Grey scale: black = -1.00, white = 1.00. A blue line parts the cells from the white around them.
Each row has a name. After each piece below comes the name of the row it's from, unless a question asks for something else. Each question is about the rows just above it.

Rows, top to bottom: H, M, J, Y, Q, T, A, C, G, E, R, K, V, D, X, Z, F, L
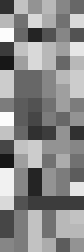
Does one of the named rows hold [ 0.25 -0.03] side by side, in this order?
yes
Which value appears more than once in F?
[0.44]
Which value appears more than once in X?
[-0.53]
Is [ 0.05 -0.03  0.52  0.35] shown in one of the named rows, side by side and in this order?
yes
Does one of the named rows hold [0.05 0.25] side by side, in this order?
yes

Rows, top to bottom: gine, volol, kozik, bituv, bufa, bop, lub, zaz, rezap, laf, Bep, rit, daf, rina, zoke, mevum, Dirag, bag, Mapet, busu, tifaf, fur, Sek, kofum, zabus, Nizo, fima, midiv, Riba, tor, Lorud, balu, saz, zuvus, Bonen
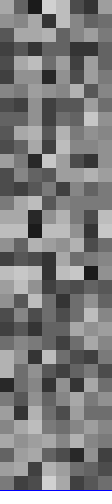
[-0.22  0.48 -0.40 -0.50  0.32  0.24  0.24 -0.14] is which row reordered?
bufa
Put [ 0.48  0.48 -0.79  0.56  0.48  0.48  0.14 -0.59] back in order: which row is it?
Dirag

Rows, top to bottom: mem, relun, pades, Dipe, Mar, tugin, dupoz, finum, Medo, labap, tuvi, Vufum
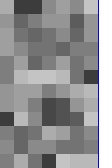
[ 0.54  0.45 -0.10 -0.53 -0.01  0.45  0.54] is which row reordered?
tugin
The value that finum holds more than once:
[0.17]
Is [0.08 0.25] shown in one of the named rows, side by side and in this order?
yes
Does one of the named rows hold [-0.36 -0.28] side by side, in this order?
yes
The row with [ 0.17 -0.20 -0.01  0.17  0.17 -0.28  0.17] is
relun

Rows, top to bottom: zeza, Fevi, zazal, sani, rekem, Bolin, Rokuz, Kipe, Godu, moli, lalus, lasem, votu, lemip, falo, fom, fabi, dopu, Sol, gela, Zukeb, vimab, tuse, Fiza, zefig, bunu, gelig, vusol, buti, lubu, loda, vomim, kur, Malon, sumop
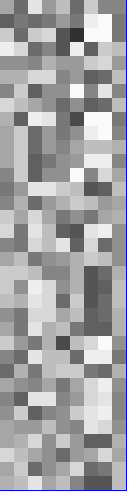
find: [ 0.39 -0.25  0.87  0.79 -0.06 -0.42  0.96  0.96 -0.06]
Godu
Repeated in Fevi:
[-0.06]
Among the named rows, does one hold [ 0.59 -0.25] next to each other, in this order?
yes
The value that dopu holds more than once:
[0.69]
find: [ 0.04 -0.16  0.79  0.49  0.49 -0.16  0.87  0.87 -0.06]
bunu

